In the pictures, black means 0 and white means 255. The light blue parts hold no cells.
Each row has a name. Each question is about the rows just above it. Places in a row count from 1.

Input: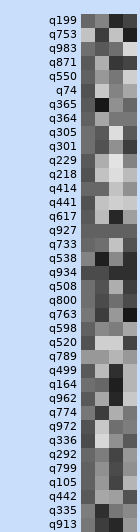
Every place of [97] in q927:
1 2 3 4
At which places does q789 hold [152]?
1 2 4
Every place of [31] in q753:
4
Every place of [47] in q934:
3 4
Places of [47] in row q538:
4
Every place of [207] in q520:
2 3

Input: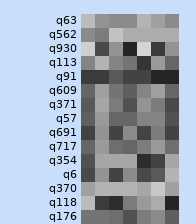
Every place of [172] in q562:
4 5 6 7
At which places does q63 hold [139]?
3 4 7
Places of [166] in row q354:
2 3 4 7
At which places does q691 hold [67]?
1 3 5 7
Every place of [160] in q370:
1 7

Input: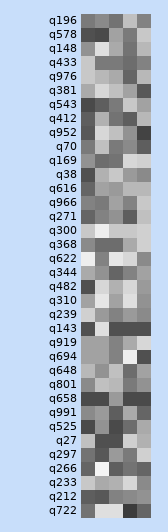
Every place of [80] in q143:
1 3 4 5
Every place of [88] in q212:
2
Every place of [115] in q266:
4
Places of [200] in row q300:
1 3 4
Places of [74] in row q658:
1 2 4 5

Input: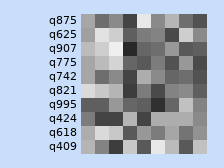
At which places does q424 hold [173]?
6 7 8
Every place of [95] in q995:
1 2 5
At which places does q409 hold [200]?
4

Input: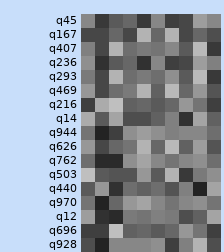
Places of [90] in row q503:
2 6
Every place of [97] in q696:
4
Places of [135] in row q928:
3 4 5
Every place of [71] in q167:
1 2 4 8

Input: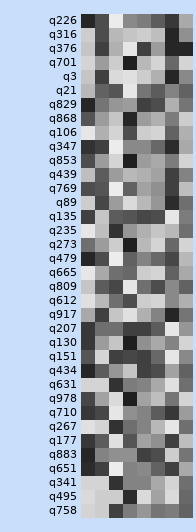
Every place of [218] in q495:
1 5 7
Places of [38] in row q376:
7 8
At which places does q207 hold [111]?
2 3
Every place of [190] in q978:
6

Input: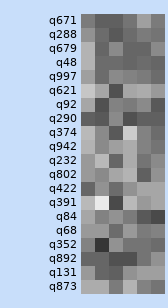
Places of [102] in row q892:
1 2
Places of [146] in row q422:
2 4
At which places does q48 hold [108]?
2 3 5
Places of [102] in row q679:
2 4 5

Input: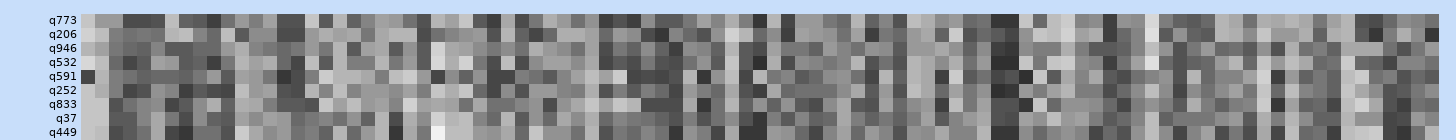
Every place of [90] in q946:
7 8 20 23 25 48 59 73 74 84
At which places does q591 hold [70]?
1 26 30 31 40 42 48 57 66

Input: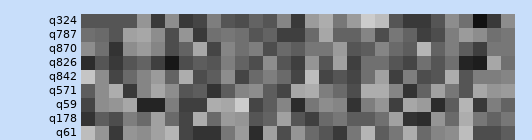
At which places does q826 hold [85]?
2 4 10 15 18 23 26
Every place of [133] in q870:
6 11 22
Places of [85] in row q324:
1 2 3 4 11 14 23 26

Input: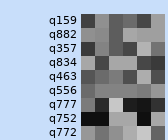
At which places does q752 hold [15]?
1 2 5
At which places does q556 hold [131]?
2 3 4
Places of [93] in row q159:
3
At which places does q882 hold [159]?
5 6
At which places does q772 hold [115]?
2
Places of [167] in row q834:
1 3 4

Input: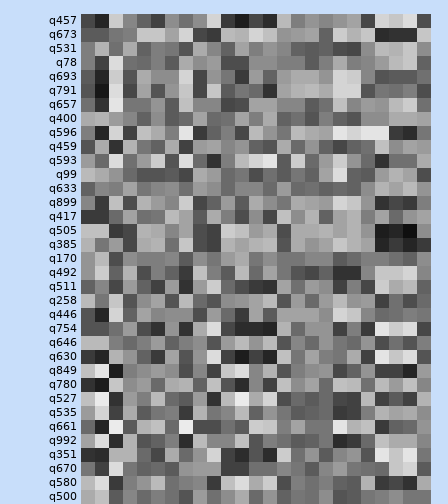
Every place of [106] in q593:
2 9 17 21
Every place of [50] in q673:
23 24
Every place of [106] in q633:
11 14 16 19
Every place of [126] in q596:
1 7 11
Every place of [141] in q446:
7 8 18
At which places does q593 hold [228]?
14
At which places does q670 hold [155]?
9 10 19

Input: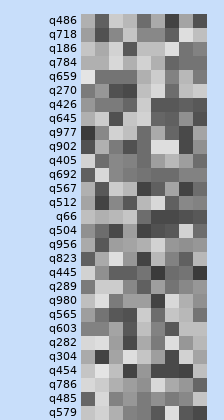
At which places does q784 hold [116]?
8 9
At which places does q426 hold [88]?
6 7 9
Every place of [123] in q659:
9
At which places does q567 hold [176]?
1
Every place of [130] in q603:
1 2 6
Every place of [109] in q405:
2 5 9

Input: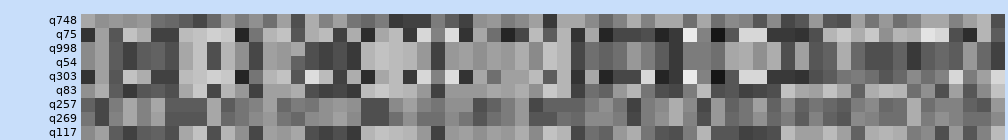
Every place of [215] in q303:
25 41 48 49 63 66
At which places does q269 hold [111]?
23 25 26 30 35 58 59 64 65
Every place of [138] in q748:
32 37 47 50

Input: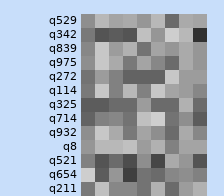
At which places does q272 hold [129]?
3
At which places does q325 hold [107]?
3 4 6 7 9

